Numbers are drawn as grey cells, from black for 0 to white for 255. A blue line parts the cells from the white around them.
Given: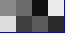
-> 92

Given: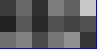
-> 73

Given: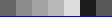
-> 163

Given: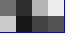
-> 66

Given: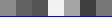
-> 85

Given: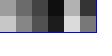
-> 81

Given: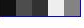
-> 49

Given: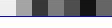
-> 55

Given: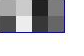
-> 55
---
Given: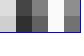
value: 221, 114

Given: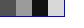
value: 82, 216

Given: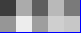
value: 60, 199

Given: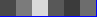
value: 73, 109

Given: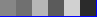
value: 134, 43

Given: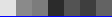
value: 227, 99

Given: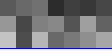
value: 90, 166

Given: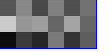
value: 86, 94
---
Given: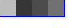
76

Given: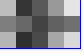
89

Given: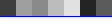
138

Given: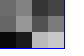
53

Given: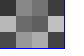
115

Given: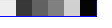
97

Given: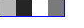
254

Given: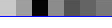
4

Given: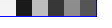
189
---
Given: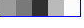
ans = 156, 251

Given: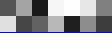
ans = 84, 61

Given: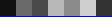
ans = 18, 51

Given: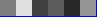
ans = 126, 149

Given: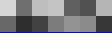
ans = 214, 54

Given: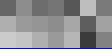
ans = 101, 129

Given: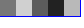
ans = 119, 185

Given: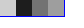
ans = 207, 158

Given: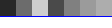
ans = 40, 173

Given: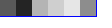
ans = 89, 141
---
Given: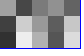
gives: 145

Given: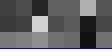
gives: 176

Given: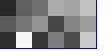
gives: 164

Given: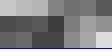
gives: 117

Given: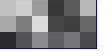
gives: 90

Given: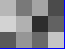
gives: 164
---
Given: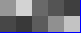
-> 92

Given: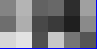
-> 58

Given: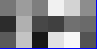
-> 64

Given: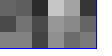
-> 150

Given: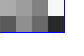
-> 143

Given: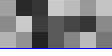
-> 69
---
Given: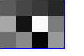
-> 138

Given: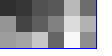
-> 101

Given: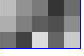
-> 220

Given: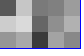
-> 58

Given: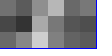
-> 128

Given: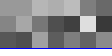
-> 126

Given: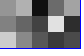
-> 87

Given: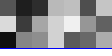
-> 91
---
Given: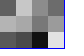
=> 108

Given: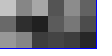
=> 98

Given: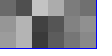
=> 112

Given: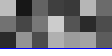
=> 107

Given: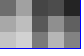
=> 36

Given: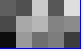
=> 222
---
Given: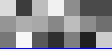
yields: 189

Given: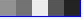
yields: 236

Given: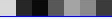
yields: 10

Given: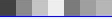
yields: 196

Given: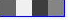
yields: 61

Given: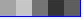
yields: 116
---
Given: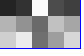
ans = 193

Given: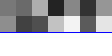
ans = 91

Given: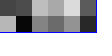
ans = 147

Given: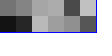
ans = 144

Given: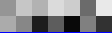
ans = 128

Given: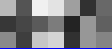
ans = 151

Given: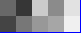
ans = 166

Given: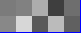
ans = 187

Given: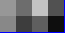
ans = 95
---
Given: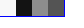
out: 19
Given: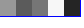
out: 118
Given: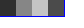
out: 134
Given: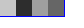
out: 45
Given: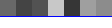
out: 54
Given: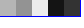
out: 236
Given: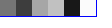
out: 193
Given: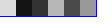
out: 183
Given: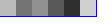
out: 89
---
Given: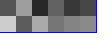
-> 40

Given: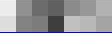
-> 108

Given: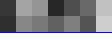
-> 149

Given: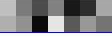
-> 76

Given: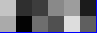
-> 61

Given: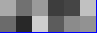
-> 154

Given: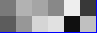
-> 165

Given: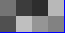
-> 45

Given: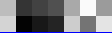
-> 66
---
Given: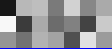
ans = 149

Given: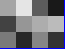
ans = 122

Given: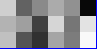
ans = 192

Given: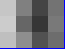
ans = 191

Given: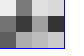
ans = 94

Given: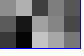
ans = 55
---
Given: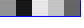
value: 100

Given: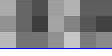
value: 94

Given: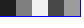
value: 156

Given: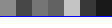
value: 24

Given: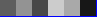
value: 23

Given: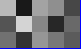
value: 71
